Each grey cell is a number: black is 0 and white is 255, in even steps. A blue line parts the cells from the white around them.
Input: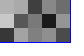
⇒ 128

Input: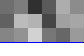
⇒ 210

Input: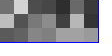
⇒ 134

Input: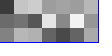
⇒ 177

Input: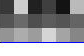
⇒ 156

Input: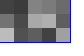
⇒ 94

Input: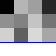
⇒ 217

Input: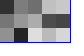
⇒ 222

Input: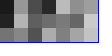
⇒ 82

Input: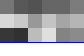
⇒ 188
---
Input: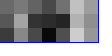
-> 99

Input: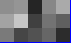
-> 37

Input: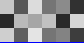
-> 220

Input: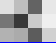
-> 99

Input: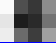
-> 55

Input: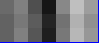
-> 79

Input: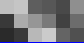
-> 94

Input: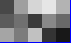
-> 214

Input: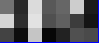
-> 219
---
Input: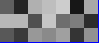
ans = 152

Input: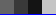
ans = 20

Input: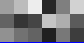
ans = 99

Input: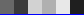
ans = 210

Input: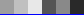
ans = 232

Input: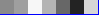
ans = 247
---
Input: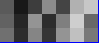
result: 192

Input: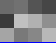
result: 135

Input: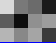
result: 165

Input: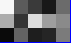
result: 37

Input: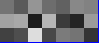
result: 116

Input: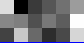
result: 73

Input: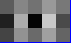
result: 160
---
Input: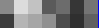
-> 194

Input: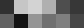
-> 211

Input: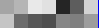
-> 233

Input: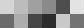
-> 160

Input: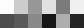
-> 151

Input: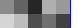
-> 38

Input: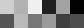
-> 240
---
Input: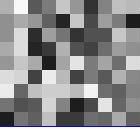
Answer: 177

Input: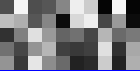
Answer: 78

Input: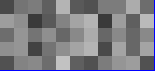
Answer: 73

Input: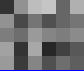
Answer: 51

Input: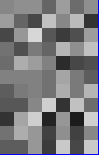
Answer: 135

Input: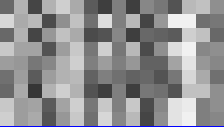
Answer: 104
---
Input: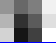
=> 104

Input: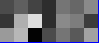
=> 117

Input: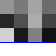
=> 122

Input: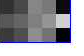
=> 134

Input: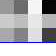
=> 107

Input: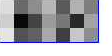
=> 89

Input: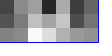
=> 171
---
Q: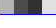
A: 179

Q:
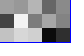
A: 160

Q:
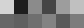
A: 212

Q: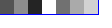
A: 84

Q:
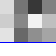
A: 219

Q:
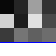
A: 8

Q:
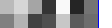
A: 186

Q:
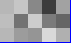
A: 183
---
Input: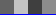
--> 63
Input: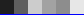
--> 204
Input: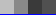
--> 58
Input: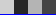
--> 180
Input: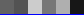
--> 204
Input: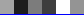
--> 124
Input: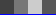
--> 204
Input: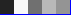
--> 112
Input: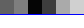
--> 5
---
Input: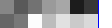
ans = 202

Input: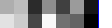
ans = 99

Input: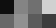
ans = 91

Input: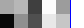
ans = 232

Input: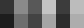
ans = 44

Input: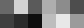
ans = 232

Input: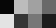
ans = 119

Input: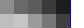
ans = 120

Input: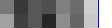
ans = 102
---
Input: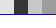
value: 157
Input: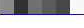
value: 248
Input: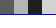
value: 210
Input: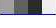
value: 238
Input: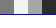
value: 44
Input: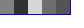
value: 84
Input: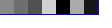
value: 23
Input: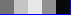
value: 8
